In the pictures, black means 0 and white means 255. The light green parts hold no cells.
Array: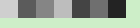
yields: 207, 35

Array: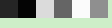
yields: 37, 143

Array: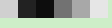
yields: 208, 230

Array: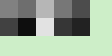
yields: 129, 34

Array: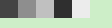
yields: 68, 236

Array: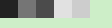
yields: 34, 205

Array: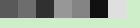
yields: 89, 223
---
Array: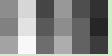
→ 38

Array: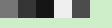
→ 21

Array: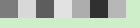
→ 48

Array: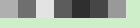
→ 47

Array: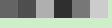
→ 47

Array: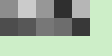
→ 47

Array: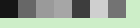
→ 21

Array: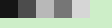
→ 21

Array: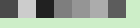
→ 33

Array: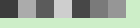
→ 60
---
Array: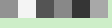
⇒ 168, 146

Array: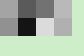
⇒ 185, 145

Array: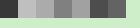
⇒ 99, 56

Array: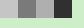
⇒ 48, 197

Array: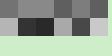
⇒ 95, 181

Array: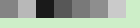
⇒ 202, 132

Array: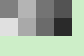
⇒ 83, 224
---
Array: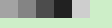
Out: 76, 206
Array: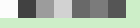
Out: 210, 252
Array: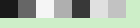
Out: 175, 245
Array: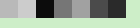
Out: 118, 204
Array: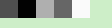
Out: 175, 250
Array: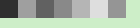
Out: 137, 222
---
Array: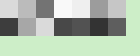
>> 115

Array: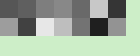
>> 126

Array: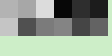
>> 220

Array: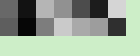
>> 181

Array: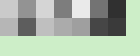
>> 213

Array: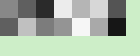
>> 42
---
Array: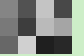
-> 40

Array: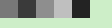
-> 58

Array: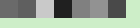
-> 73

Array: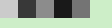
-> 56

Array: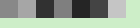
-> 49

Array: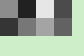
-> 53

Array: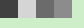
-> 107

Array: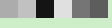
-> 93
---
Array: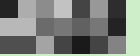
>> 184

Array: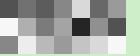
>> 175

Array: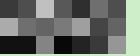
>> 111

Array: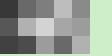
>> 177

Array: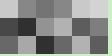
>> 48

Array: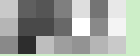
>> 73
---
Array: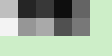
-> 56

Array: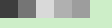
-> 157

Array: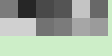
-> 84

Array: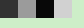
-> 155

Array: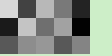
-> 35

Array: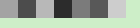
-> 88

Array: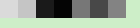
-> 72

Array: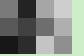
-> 44

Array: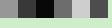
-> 77
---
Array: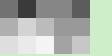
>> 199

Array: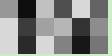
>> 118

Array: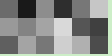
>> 76

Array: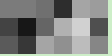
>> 134

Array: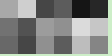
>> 133

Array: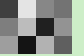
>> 95

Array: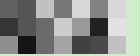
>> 193

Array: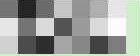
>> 125

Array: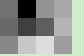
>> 157

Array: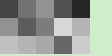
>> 203
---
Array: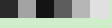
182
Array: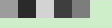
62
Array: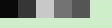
115
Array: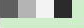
243
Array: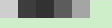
92
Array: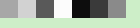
58
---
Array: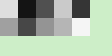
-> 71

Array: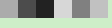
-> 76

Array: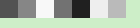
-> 134

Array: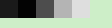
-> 3

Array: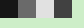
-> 106

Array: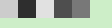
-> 46

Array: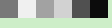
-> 240

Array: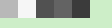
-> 246

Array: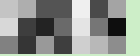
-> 53

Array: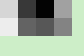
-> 99
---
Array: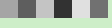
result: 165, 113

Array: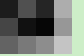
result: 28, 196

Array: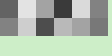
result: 99, 120

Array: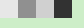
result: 231, 50

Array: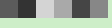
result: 91, 135

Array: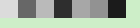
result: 219, 27
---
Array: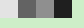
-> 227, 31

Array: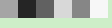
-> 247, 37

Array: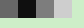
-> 206, 15

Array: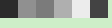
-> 236, 43

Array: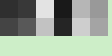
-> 227, 25

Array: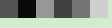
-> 206, 10
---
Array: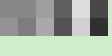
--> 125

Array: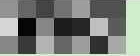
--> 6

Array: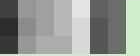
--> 140

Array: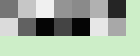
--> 97

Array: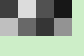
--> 104

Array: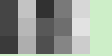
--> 183

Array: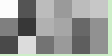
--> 55
